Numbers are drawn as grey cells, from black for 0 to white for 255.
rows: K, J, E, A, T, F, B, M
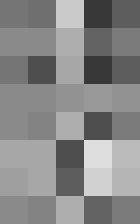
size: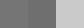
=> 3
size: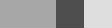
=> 4
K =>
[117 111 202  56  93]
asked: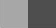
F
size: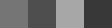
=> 4
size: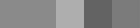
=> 5

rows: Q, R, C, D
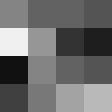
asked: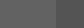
Q
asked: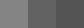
C
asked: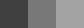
D

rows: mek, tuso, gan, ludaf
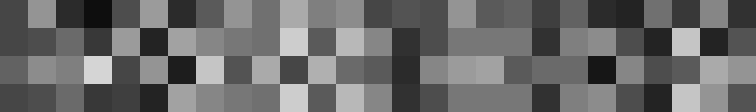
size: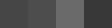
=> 4
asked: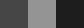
gan
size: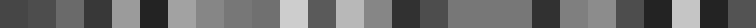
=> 27
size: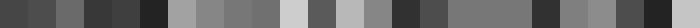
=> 25
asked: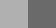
gan
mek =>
[ 70 148  43  14  77 155  43  90 148 112 170 127 140  70  83  77 148  90
  98  63  98  43  35 112  56 134  49]
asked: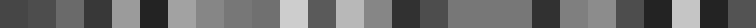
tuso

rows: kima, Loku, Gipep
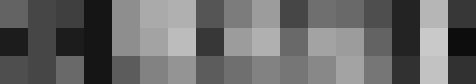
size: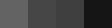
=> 4
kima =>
[ 99  70  63  21 142 170 176  85 124 156  70 111 105  78  35 182  55]

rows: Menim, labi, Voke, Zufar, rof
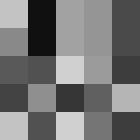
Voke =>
[ 89  81 208 155  61]
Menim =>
[195  16 162 149  74]

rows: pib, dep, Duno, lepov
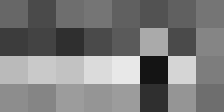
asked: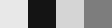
Duno
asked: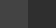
dep
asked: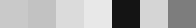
Duno

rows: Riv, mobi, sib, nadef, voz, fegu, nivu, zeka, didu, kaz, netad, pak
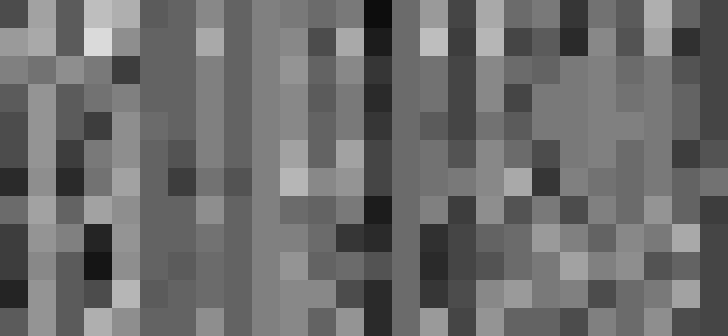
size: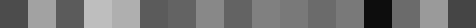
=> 17
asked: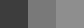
fegu
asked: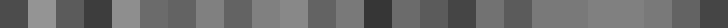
voz
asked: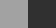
mobi
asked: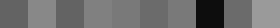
Riv
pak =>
[ 91 148  91 175 142  99  99 142  99 128 136  99 148  42 107 154  69 148
  99  99  76 128 107 142  76  69]

